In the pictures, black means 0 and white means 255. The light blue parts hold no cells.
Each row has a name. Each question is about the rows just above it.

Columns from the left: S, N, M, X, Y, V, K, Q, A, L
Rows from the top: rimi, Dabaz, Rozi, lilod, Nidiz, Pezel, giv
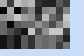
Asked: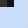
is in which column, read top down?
M
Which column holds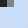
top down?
K

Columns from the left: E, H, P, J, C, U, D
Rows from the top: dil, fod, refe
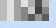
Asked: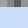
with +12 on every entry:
[174 146 104 159]
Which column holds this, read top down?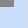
J
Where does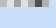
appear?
dil
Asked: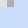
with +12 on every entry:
[237 187]

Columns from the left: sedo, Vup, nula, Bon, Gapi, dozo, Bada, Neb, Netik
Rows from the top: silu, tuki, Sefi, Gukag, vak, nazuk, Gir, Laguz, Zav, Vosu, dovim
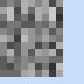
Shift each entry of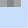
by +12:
[175 147 175]
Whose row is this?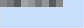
vak
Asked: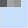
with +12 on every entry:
[103 175 161]
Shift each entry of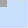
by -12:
[151]
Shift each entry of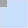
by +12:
[175]
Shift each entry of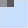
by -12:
[137  79]

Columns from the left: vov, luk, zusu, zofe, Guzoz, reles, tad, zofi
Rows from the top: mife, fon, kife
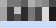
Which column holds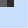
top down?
zofe
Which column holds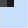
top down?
zofi
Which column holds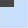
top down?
reles
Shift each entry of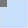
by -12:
[107]

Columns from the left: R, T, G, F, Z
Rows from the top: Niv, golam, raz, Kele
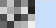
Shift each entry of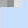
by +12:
[182 157 237]
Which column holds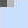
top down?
F
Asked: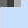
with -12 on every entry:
[ 92  48 158]
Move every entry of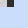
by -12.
[197  34]
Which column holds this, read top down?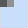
G

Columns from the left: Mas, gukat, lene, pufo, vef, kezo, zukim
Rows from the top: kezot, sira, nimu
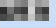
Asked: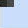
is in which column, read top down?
Mas
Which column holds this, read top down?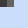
zukim
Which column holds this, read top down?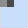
lene
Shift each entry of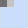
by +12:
[124 208]
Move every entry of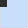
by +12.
[58]

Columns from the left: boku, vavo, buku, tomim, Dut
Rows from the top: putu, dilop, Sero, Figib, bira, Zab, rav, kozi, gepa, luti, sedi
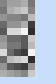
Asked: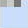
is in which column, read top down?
tomim
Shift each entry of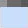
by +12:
[160 118 118 102]
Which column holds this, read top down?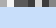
tomim

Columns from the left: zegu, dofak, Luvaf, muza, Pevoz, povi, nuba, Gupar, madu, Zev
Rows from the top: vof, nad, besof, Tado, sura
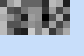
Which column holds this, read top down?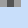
Gupar
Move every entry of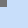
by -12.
[104]
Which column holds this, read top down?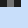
muza

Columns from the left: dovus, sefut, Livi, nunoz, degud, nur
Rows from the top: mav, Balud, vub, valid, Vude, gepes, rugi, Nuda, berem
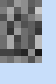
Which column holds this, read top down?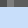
degud
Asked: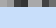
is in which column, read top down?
sefut
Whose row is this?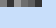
Vude
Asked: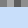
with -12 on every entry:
[114 157  82 130]
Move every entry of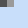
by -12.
[ 69 142]
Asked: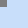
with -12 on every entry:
[114]

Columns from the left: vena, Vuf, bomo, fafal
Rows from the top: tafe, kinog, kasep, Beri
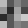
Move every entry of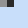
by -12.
[135  30]
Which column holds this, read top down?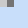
fafal
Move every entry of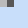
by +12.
[198  99]
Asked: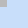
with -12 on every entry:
[174]

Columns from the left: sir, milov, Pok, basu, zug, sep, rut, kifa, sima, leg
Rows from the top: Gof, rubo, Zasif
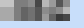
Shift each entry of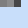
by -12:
[114 128  59]
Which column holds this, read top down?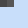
sep
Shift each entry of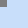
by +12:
[138]

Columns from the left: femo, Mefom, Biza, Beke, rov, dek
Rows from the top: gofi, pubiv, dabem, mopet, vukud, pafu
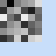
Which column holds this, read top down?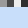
Beke
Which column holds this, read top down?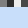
femo
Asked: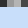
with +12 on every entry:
[ 58 166 192  83]
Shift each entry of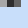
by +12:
[179  58 111]
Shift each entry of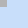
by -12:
[168]

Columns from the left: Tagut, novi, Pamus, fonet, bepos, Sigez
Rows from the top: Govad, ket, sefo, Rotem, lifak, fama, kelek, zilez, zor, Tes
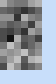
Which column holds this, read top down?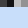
novi
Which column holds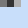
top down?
fonet
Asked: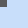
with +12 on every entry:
[103]
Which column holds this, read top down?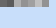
Pamus
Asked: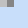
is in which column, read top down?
Sigez

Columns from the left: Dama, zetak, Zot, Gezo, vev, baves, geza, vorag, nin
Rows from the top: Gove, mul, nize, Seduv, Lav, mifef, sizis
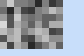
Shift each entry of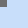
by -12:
[99]
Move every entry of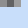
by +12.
[154 110 169]
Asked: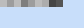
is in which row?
Lav
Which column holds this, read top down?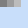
baves
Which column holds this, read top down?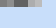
geza

